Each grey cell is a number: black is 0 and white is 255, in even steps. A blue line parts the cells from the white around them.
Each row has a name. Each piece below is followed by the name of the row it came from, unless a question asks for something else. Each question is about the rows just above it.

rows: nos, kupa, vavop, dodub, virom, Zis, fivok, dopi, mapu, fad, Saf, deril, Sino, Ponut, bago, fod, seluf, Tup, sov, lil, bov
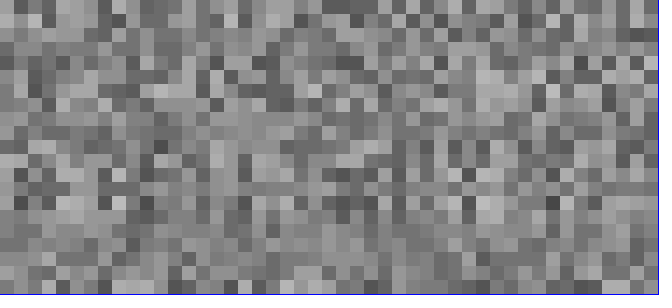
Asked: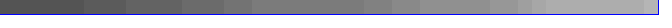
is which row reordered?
bov
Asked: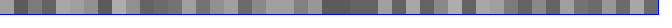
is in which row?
nos
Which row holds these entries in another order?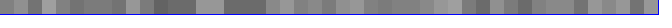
Ponut
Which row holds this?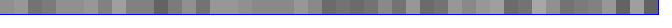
mapu
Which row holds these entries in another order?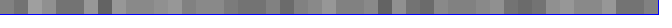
seluf
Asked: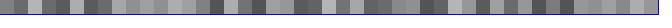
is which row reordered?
Sino

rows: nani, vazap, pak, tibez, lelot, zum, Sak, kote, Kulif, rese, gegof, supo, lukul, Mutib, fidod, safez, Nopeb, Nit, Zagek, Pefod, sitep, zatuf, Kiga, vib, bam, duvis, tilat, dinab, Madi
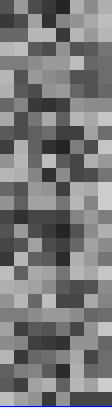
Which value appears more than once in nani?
[175]
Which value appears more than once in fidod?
[161]
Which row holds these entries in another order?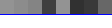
bam

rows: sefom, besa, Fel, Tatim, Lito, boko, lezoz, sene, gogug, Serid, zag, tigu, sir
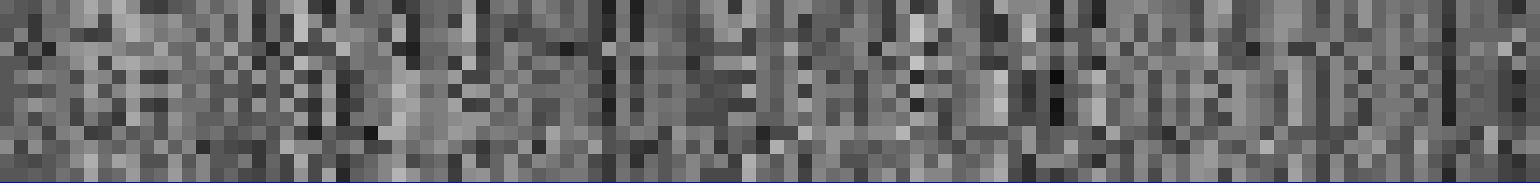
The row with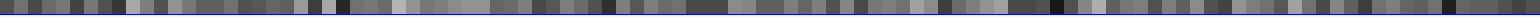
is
gogug
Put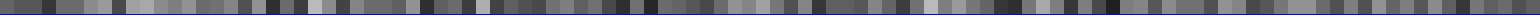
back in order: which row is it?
besa
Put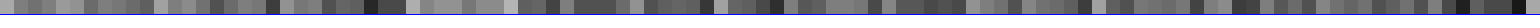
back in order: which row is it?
Serid
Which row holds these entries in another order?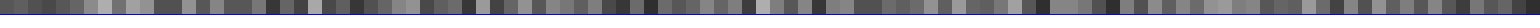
tigu
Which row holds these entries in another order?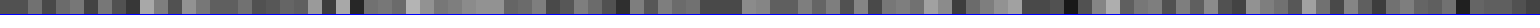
gogug
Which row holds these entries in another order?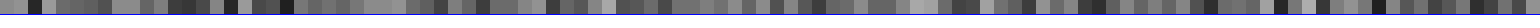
sefom
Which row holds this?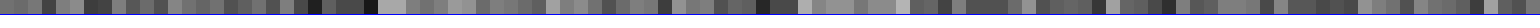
Serid

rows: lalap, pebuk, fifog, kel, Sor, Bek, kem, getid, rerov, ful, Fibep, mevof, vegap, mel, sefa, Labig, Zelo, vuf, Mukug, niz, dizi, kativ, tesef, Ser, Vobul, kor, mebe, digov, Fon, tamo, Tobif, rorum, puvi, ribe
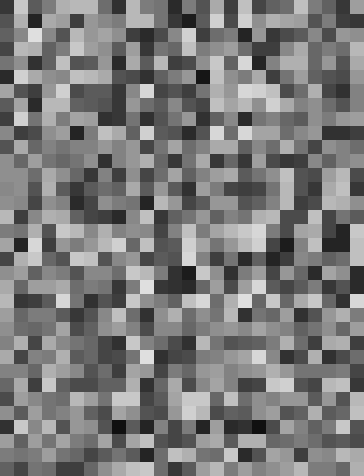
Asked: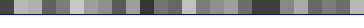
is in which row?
kel
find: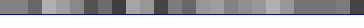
mebe
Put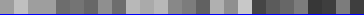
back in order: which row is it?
kel

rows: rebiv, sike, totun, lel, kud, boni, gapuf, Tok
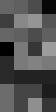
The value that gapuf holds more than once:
[69]
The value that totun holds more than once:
[96]
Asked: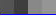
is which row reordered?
sike
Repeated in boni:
[34]
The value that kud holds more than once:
[122]

